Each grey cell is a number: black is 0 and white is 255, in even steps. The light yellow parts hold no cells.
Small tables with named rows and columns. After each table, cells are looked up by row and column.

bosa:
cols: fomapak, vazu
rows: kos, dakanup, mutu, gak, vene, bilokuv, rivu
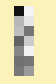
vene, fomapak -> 134
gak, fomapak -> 98
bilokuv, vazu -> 117
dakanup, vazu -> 229
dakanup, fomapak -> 183
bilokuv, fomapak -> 113
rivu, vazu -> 154
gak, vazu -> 204
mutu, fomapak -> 190
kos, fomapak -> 18
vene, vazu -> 242
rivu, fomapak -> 120
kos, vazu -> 244
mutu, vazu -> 117

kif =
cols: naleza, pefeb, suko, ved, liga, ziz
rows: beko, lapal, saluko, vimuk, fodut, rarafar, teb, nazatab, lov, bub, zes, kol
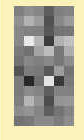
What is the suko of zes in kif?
133
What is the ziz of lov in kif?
129
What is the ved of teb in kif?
89
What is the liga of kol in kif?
124
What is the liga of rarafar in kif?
119
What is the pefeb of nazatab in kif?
39
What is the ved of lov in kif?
94

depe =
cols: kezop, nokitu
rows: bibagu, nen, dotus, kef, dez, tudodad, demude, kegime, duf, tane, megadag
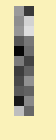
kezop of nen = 142
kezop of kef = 87
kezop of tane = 24
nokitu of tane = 136
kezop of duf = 90
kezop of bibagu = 154
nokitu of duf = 98
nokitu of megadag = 103
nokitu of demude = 97
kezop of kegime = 73
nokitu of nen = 210
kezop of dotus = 150
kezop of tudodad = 123
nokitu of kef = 119
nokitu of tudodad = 67
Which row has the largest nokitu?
dotus

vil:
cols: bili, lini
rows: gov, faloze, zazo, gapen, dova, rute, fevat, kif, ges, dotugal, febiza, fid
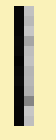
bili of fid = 6
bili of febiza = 6
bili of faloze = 7
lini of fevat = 180
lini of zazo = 198
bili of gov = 7
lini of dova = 189
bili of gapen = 10
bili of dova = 9
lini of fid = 190
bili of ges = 7
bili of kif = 11
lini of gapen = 165

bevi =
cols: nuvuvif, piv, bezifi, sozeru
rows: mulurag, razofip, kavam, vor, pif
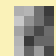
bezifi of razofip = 113
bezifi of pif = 156
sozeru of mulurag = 59
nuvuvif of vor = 180
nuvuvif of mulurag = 175
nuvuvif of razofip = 200
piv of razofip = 147
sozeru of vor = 104
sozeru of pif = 71
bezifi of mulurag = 112
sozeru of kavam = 108
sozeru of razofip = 72
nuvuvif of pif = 187
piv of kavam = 116
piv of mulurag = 181
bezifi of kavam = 73
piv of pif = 100

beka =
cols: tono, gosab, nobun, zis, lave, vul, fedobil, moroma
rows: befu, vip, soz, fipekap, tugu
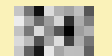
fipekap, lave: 221
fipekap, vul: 64
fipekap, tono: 218
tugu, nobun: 23
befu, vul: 162
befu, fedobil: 191
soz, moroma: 176
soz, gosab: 120
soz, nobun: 218

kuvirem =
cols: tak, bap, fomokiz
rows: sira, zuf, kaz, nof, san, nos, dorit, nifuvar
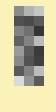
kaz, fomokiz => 52
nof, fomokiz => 187
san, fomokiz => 59
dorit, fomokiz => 188
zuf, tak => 80
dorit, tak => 90
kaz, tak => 131
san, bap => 91
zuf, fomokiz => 91
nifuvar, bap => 147
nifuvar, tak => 218
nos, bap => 82
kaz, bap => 112
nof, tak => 97
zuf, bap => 74
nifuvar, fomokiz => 90
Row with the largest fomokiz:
sira

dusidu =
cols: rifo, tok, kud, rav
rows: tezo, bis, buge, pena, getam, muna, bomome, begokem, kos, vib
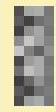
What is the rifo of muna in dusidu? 73
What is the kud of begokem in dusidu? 147
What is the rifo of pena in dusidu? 140
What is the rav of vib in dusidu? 118
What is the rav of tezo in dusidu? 119
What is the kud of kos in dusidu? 114
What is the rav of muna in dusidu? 118
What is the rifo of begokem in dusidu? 62
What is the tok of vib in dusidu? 158
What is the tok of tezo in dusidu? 167
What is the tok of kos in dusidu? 67
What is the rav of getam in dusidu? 144
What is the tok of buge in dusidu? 144
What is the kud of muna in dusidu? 170
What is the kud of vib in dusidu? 171
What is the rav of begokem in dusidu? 117
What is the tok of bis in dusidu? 66
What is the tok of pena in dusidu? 198
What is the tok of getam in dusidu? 128
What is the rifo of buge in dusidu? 66

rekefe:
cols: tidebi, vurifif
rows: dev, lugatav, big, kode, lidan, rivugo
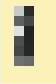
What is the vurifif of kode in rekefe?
37
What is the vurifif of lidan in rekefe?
39
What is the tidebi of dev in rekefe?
200
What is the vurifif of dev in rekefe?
44
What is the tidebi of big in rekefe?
224
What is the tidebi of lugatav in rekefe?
96
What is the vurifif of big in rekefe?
35
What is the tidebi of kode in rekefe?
78
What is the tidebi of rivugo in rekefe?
112
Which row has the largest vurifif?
rivugo

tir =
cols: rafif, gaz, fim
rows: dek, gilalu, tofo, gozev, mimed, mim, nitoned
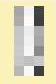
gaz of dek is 243
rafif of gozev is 199
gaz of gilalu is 250
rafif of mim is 199
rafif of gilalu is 172
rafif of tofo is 198
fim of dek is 67
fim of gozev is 165
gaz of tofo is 235
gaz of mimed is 246
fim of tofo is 172
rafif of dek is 166
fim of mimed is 139
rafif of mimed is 203
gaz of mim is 191
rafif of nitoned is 184
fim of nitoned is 62
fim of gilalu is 63
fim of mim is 201
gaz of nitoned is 248
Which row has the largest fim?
mim

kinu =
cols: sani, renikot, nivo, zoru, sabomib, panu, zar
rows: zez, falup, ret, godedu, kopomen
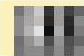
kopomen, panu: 87
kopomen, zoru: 102
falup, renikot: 167
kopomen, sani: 117
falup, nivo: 189
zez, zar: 103
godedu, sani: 112
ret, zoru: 16
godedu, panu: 80
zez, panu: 65
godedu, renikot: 146
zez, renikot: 160
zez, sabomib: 155
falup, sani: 138
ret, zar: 123
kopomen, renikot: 138
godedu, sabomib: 147
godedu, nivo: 177
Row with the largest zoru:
kopomen

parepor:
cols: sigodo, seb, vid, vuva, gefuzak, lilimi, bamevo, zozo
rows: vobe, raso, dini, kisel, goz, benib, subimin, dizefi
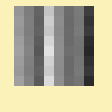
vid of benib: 94
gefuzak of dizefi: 143
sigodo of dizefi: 160
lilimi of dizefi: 109
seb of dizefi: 131
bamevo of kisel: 117
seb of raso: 127
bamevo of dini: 122
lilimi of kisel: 107
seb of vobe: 125
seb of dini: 126
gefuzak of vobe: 138

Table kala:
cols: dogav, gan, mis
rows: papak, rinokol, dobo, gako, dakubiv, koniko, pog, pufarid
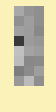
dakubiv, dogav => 192
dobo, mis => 137
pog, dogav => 125
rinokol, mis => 143
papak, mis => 143
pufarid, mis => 142
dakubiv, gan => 163
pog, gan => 139
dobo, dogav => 160
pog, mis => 158
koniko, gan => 136
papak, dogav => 168

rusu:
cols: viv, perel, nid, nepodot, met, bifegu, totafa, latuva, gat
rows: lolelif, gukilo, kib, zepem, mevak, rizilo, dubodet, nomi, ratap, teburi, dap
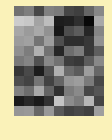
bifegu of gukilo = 32
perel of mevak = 125
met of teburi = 196
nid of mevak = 177
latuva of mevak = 57
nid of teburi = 26
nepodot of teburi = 50
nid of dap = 102
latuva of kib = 38
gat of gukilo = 168
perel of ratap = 109
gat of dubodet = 103
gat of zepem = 145
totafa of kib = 92
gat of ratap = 85
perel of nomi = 67
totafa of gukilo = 47

